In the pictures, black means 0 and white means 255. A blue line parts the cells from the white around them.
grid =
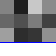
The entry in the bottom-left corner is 159
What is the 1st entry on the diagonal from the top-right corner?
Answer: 139
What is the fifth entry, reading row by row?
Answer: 103
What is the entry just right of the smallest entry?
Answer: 200

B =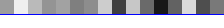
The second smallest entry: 63
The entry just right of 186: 148
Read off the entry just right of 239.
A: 186
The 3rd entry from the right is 218
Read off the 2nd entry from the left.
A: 239

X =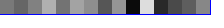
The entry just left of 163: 115
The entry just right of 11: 221

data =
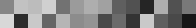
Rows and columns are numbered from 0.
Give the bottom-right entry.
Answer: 23
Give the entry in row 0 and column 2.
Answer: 188
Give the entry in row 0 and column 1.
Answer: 194
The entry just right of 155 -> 174
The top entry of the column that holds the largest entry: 134
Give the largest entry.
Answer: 216
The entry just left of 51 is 107
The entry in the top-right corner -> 121

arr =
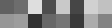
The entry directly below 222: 49
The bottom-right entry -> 131
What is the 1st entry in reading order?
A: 97
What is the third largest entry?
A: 201
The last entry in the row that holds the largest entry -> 193
